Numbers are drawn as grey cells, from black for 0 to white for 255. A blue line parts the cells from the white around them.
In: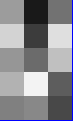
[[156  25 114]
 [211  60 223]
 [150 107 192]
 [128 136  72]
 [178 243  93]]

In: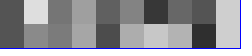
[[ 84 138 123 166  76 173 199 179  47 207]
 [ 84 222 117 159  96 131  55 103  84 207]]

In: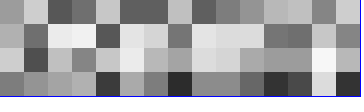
[[206  79 192 133 199 235 184 164 220 213 170 156 156 247 184]
 [177 111 235 241  87 228 213 117 228 220 220 117 111 199 133]
 [125 148 164 177  59 170 125  44 140 140 103  51  73 220  51]
 [156 206  87 111 199  95  95 192  95 125 148 184 192 133 206]]

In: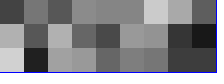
[[209  32 161 153 102 126 118  61  61]
 [177  87 177 102  73 153 147  53  24]
 [ 67 118  87 139 133 133 203 169  94]]

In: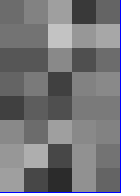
[[159  71  43 145 100]
 [ 86  86 137  79 108]
 [ 64  93  79 122 122]
 [137 108 159 137 130]
 [115 115 195 151 167]
 [100 122  64 130 137]
 [108 130 159  57 100]
 [151 174  71 145 115]]

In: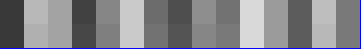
[[ 57 176 163  71 127 202 114  84 134 121 217 155  92 184 121]
 [ 57 184 163  65 134 202 108  78 142 114 217 155  92 190 121]]
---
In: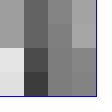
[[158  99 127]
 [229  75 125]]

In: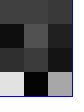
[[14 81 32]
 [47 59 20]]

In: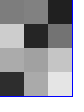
[[205  37 115]
 [171 161 197]]

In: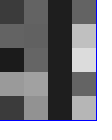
[[ 99  97  30]
 [ 27 101  30]]

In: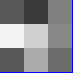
[[242 207 136]
 [ 88 170 108]]

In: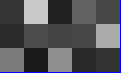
[[ 43  75  68]
 [124  26 142]]
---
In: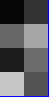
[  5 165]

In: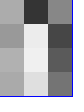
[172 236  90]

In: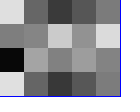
[223 133 129  87]

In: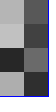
[181  65]

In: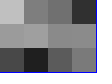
[192 159  91]

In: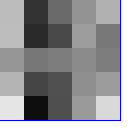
[188  42 125 143 217]

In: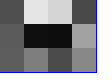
[79 15 75]

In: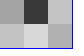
[164 216]

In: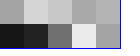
[164  33]
